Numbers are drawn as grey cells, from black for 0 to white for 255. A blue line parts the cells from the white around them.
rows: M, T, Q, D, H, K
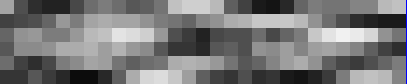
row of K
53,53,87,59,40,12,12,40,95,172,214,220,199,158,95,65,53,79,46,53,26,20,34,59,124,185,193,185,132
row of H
109,65,46,72,124,139,164,158,116,95,109,116,172,178,172,152,116,87,101,132,158,172,146,95,72,59,79,101,124

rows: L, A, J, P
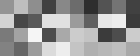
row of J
122,163,245,77,169,204,196,59,77,204

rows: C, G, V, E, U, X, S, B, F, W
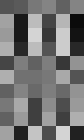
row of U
69,126,97,126,55,147
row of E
175,40,188,84,204,40

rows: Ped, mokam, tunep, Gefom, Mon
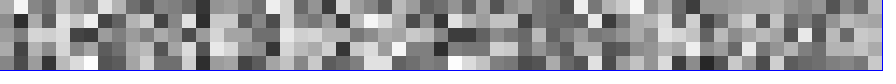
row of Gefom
171,68,179,140,213,134,164,92,111,171,186,84,164,219,84,232,213,148,140,54,213,186,171,207,54,201,219,156,245,127,127,46,127,119,119,207,201,111,148,119,92,171,171,84,92,140,148,179,164,238,140,156,105,232,119,148,179,127,111,179,179,194,171
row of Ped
171,245,134,111,186,148,127,225,179,111,84,134,127,105,54,148,156,140,111,238,207,105,148,61,213,156,134,92,186,156,98,111,148,98,164,84,140,156,119,111,84,238,119,179,201,245,140,171,105,61,148,148,156,164,164,171,148,134,148,84,134,105,186
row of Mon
134,76,156,54,186,219,253,84,92,164,207,111,111,207,46,156,164,68,92,164,194,134,201,92,105,127,225,225,98,111,127,119,253,219,194,127,119,76,84,171,105,84,225,76,156,194,148,219,61,140,39,84,201,148,76,207,92,105,111,127,134,119,201

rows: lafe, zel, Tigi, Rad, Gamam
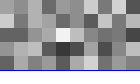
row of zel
204,121,178,162,107,142,91,197,121,184
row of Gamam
99,170,129,154,91,170,210,113,154,129
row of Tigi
99,99,148,170,242,190,135,113,121,70

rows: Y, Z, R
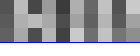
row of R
97,168,77,181,65,202,111,194,117,142
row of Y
83,187,71,154,59,175,103,194,83,202
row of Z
90,175,187,168,77,162,97,181,90,162

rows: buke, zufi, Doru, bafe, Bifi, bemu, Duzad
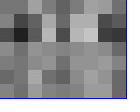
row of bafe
139,112,147,139,131,139,147,139,105
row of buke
118,118,161,124,98,124,161,155,112

